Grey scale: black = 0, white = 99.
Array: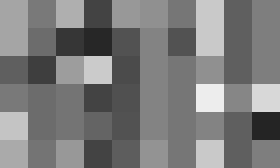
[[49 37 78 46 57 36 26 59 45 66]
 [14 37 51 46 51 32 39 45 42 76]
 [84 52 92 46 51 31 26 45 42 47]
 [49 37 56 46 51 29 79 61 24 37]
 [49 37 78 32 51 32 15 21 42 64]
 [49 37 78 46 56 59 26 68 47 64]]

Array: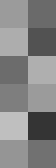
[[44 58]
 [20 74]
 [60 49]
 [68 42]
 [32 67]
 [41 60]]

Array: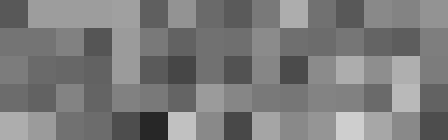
[[30 53 65 80 58 53 64 28 53 75 15 30 42 44 60 67]
 [38 72 41 50 51 46 47 52 60 39 47 50 39 51 38 42]
 [48 68 55 67 54 29 52 32 44 27 35 60 38 40 41 48]
 [49 36 39 46 42 43 54 43 44 38 47 60 33 50 45 45]
 [57 51 53 34 44 67 47 35 41 57 37 62 61 61 61 34]]

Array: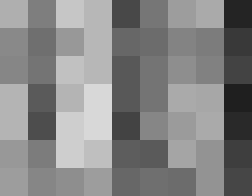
[[27 57 42 43 40 61 55 52 61]
 [24 57 64 35 36 74 80 48 59]
 [16 66 60 52 26 84 80 30 70]
 [12 65 66 45 34 84 70 35 70]
 [26 50 55 45 34 71 75 45 52]
 [22 48 51 42 40 71 59 43 53]
 [14 66 61 46 28 71 77 49 68]]

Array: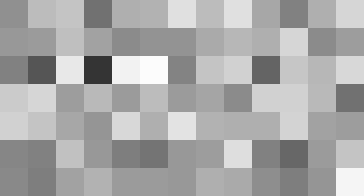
[[95 58 49 55 66 68 59 60 60 69 63 49 53]
 [76 60 40 50 86 61 59 45 49 59 75 50 52]
 [61 63 82 68 68 69 88 68 84 58 65 76 81]
 [44 72 81 81 54 64 60 73 60 72 61 83 79]
 [84 71 77 39 81 76 51 98 94 20 90 33 50]
 [61 54 83 68 71 66 57 57 54 63 74 60 59]
 [83 68 50 65 87 73 87 69 68 44 76 73 56]]

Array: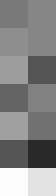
[[88 98]
 [16 33]
 [44 62]
 [50 39]
 [33 61]
 [52 55]
 [52 47]]

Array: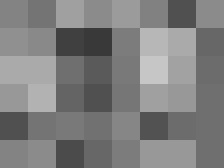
[[43 59 59 48 40 29 54 51]
 [43 42 32 52 44 47 45 31]
 [43 59 62 46 31 39 69 59]
 [42 63 77 47 35 43 66 66]
 [40 66 71 48 22 25 53 56]
 [54 31 50 60 54 62 45 51]]

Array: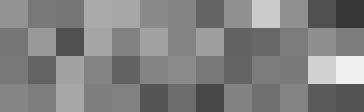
[[32 35 51 44 50 28 42 33 50 49 65 49 52]
 [93 81 47 48 39 47 54 51 38 51 63 39 47]
 [48 55 48 40 38 61 51 63 50 64 31 59 46]
 [21 31 56 79 56 39 51 53 65 66 46 47 57]]

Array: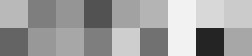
[[65 14 94 44 80 49 65 59 39]
 [79 84 94 70 63 32 58 49 72]]
